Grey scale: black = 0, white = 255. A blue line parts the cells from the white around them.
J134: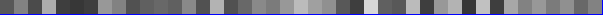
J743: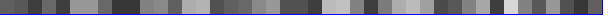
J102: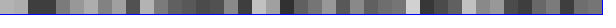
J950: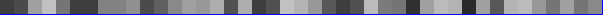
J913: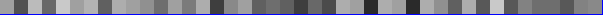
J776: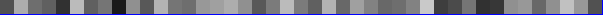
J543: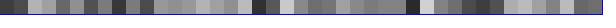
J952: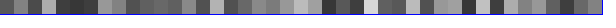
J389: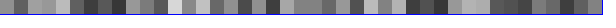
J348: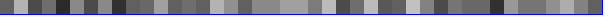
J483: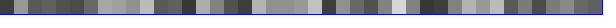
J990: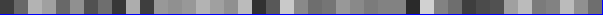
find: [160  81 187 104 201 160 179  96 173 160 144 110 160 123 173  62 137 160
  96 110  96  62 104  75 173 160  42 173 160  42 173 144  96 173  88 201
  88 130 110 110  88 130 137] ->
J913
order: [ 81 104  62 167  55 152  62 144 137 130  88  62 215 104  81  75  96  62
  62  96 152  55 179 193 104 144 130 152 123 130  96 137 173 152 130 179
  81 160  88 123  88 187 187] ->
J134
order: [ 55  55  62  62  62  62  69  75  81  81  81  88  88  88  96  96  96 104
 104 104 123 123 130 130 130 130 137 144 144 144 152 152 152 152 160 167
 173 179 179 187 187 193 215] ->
J389
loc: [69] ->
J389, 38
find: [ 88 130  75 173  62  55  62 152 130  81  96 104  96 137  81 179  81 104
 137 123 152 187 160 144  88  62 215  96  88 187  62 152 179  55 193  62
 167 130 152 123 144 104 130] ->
J134
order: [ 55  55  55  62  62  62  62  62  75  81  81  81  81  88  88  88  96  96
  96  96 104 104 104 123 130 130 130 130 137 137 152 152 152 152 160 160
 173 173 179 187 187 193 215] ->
J952

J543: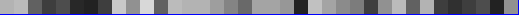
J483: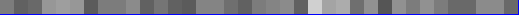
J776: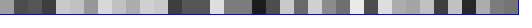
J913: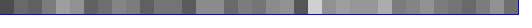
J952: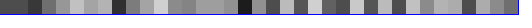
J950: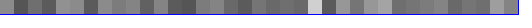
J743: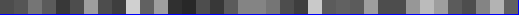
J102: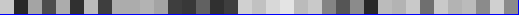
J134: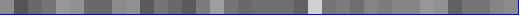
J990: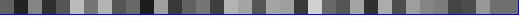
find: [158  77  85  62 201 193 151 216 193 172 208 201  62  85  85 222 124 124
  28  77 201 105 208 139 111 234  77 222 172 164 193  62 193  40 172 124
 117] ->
J776
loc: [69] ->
J990, 33

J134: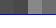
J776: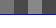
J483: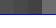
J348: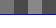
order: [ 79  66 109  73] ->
J483
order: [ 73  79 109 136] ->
J134
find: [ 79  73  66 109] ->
J483
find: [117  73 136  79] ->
J348
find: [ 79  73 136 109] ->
J134
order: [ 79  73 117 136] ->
J348
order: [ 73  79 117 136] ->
J348

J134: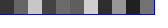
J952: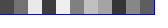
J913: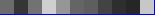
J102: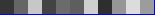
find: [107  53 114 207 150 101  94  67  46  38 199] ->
J913
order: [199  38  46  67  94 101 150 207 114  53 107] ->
J913
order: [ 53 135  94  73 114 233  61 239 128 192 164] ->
J952
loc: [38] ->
J913, 10
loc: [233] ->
J952, 3
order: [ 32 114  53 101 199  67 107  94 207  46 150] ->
J134

